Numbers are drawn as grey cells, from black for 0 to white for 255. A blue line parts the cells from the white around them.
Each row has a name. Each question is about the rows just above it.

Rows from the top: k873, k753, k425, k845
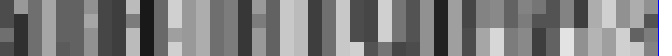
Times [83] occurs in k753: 4
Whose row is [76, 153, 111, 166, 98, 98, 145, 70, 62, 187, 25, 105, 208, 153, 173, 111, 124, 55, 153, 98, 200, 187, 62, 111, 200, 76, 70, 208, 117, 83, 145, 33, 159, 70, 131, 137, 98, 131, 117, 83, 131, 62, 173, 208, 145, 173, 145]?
k873
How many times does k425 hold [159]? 3

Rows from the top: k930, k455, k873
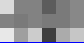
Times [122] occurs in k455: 3
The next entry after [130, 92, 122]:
[136]

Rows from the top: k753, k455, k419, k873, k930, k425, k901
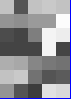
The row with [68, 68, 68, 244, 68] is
k873
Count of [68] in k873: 4
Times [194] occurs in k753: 3

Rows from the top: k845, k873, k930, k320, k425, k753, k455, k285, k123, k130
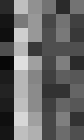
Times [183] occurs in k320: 1
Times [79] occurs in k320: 4
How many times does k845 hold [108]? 0

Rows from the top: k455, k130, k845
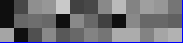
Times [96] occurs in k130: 1
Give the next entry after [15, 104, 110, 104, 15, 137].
[104]
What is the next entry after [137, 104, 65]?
[15]
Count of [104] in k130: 5
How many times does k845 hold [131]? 2

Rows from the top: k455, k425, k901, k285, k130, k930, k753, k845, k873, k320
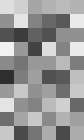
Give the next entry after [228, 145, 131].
[186]
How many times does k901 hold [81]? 2

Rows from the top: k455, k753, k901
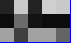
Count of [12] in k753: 3
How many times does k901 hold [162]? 3
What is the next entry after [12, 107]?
[19]
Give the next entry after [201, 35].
[207]
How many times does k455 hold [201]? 2

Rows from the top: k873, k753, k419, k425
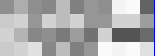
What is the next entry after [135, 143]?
[122]
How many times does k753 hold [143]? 0
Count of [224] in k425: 2
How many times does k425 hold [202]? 1
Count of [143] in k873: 3
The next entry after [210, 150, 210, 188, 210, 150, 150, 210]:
[210]
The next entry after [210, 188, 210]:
[150]

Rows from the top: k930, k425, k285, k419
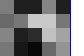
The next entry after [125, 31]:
[31]
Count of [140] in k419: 0
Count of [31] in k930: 3
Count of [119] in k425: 2
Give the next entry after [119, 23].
[8]

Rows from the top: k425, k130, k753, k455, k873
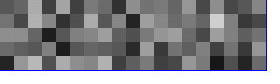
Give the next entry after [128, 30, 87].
[101]
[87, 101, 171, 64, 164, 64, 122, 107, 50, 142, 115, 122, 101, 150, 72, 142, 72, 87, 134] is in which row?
k425
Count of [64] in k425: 2

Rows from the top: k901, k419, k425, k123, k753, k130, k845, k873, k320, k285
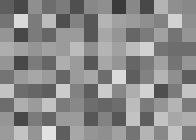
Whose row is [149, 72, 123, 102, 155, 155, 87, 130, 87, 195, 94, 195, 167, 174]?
k320
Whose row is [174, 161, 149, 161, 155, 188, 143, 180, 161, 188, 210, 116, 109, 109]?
k123

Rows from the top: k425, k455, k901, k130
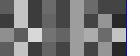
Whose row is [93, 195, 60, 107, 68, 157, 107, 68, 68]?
k425
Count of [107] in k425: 2

